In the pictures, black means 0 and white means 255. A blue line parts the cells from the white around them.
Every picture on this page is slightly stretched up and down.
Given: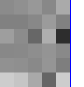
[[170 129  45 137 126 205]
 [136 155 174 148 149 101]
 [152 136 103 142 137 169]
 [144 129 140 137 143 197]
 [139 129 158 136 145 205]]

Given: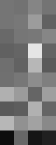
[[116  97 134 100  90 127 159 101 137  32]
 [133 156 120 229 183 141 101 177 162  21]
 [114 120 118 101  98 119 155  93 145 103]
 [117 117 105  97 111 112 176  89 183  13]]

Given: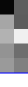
[[ 94  92 240 110 128]
 [  6 166 178 147 154]]

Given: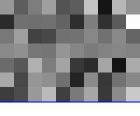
[[146 252 100 130 170 135 201]
 [183  91 137 135  20 114 139]
 [ 21  49 113 130 165  55  57]
 [195 126 135 123  43 138 166]
 [ 93  46 114 134  56  35 122]
 [ 83  99 113 149 164 112  63]
 [159 113  72 117 125 143 186]
 [125 111  66 119 177 150 153]
 [ 93 112 159 144  88  72  75]
 [151  43 120 138 107 169  61]]

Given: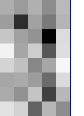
[[185 180 220 222 247 219 183 140]
 [140 122   2  87 166 107  64 182]
 [176 162 147 205 135 156 196  99]
 [155  45 161 166 193 170 145 210]
 [174 157 198 242 212 166 170 226]]

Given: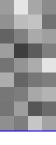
[[139 114 159 127 228 126 179 107 163]
 [167 195 170  92 172 119 168  86 198]
 [229 188 129  62 148 101 125 158 126]
 [156 145  99 158 116 173 119 117 143]]

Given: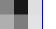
[[223 227]
 [ 24 125]
 [132 175]]
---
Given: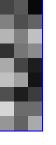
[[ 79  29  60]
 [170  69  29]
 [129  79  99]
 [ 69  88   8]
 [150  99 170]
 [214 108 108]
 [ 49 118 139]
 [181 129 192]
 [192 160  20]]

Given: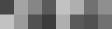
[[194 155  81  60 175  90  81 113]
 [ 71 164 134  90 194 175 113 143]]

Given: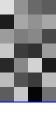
[[200  60  49 156]
 [188  83  60 188]
 [156 126 136  72]
 [ 40 136 211  28]
 [223 146 105  93]
 [ 28 167 146 167]
 [ 93 200   5 114]]

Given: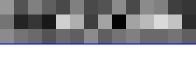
[[116  36  54  25 207 175  63 163   3 163 186 218 195  45]
 [151  83 128  95  73 128  73  83 139  73 139 128  63  54]
 [139 116 106  83 106  95 139  95 116 128 106 106 116  95]]

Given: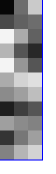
[[ 30  62  85]
 [181  85  40]
 [ 73  97 109]
 [  7 109 202]
 [ 52 119 159]
 [159 139 130]
 [244 150  85]
 [139 159 190]
 [244 171  97]
 [130 181 211]
 [171 211 223]]

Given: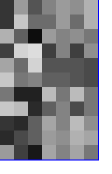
[[119  33  33 187 119 187 119]
 [ 53  42  96 165 131 187 143]
 [155  63  24 165 131 165 119]
 [ 42  74  96 155 143 177 165]
 [177  96  13 155 131 143 119]
 [165 108 211  84  84  84  74]
 [199 119 131  96  96  84  74]
 [ 53 155  84 131 155 143 177]
 [199 187  42  96 131  74 119]
 [ 53 199 108 108 155 108 177]
 [ 63 211 221  63 131  63 143]]

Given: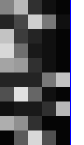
[[ 16  25  25  48 184]
 [ 36  36  36 120 195]
 [195  60  36  16   5]
 [ 36  71 207 120  16]
 [  5  91 216  80   5]
 [216 111  25  16   5]
 [174 144  48   5   5]
 [164 155  48  16   5]
 [132 184  48  16   5]
 [ 80 225 102  16   5]]

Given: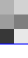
[[157 126]
 [179 210]
 [ 55 232]]
